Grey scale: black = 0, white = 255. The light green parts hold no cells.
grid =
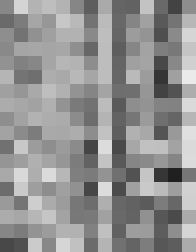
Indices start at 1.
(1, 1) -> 135
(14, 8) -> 220
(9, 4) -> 173
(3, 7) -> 137
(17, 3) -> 147
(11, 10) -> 167
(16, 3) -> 182
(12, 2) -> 158
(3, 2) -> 115
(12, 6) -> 124
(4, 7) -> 103
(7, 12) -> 67
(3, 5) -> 178
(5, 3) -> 135
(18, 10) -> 100
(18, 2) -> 80
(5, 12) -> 72
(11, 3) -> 156
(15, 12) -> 124
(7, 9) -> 110
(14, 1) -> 108
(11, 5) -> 155
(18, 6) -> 193
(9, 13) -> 101
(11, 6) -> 139
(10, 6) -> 173
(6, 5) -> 169
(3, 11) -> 148
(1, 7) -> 94
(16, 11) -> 145
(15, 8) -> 175
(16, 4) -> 197
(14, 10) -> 160
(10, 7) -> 141
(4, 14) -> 196
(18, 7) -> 107
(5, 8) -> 189
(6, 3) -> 111

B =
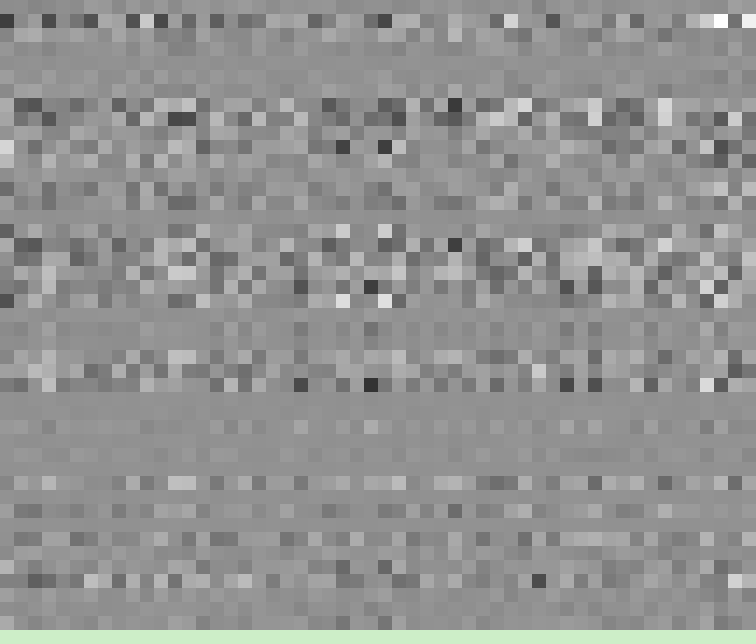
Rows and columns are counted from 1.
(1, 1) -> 141
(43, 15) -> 144
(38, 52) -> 145
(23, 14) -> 145
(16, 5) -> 145
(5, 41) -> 146
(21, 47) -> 103
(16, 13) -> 143
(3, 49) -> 138
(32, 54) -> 147
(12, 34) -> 141
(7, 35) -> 156
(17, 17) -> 150
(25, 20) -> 145
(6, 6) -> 148
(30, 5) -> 147
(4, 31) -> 145
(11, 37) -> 153
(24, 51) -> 169
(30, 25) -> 144
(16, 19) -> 147
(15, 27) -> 126
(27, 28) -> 145
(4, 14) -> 132
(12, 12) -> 180
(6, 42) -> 143
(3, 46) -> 159
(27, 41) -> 126
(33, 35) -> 154
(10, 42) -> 126
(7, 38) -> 129
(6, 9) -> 143
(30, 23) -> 148
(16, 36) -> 147
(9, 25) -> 106
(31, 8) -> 152
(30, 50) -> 144
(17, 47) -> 134
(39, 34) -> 144

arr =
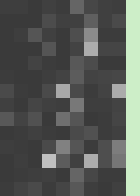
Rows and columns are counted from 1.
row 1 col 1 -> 62
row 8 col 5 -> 62
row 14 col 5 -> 69
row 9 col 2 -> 67
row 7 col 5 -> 169
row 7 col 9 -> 171
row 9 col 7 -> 58
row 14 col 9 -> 64
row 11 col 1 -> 62
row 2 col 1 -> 58
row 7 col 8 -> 67
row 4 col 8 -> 69
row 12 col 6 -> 64
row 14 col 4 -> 60
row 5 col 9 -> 58
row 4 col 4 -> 85
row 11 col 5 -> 129
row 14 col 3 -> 74
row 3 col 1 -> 58
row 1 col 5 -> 60
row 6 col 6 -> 92
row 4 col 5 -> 58
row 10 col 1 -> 58
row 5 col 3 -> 67
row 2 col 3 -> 58
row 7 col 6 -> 74
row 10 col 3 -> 64
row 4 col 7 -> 173
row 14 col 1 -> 60
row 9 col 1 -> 88

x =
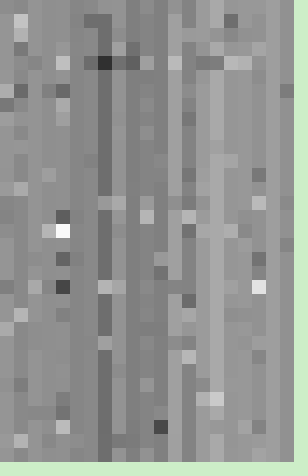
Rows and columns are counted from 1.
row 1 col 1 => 141
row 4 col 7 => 137
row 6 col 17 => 150
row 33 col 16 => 169
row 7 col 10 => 127
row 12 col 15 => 155
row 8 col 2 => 137
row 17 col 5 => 249
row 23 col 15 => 155
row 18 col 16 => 169
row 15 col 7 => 137
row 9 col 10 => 127
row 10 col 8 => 110
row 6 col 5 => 147
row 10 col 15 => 155
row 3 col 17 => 136
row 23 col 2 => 181
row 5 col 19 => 146
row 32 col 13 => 160
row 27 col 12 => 128
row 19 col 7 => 137
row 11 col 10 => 127
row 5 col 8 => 48
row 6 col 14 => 131
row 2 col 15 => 155
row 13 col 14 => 118
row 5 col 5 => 191
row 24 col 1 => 170
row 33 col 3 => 148
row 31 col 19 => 131
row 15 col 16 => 169
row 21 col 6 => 134
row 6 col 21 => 145
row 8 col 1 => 120
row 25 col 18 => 148
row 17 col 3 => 148
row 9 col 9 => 145
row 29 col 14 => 131
